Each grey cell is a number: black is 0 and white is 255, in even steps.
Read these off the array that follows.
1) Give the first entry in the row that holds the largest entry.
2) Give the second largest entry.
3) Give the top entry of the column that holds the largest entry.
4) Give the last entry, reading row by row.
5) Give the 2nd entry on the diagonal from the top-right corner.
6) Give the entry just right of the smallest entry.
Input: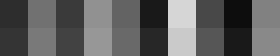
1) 45
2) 202
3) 214
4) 137
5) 25
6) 129

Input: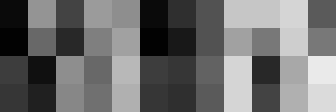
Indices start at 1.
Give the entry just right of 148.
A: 67
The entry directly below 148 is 104
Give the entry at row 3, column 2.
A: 16
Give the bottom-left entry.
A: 54
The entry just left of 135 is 32
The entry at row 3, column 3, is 142
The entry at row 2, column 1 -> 2
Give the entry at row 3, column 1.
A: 61
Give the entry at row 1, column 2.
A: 148
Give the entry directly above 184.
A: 161
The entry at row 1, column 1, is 10
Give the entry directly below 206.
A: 168
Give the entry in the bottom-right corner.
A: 219
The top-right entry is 90

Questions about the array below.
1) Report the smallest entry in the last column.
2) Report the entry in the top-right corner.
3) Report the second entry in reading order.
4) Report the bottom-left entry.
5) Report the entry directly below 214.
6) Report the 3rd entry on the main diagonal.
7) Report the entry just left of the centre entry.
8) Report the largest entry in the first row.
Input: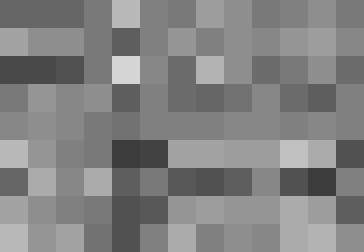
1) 81
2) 121
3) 102
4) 185
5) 94
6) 81
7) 128
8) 185

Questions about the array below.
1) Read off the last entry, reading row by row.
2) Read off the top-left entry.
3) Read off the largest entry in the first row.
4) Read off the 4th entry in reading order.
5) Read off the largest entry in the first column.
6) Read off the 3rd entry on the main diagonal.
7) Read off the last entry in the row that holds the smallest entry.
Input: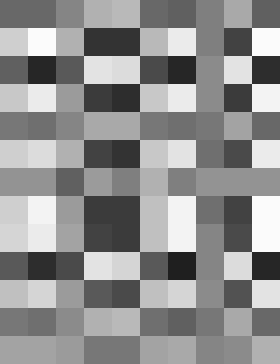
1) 177
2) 104
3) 185
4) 177
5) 213
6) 89
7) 38

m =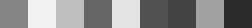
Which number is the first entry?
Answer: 134
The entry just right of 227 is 81
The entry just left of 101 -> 191

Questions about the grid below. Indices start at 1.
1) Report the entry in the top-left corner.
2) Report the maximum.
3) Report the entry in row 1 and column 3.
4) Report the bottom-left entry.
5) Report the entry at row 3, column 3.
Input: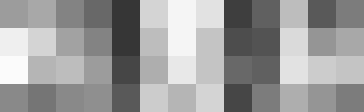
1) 156
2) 251
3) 131
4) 137
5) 189

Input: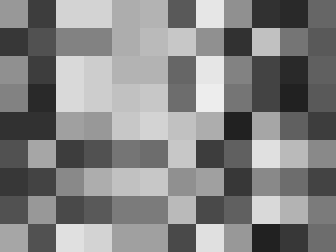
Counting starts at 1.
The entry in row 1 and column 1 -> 152
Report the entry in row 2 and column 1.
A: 55
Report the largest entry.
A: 237
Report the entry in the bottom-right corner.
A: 109
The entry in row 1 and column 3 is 211
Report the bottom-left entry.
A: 166
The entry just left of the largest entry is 109
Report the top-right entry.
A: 102
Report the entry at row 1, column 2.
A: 61
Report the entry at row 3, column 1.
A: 144
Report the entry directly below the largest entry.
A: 173
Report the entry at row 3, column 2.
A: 61
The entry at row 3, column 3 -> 217
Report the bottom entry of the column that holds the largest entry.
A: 224
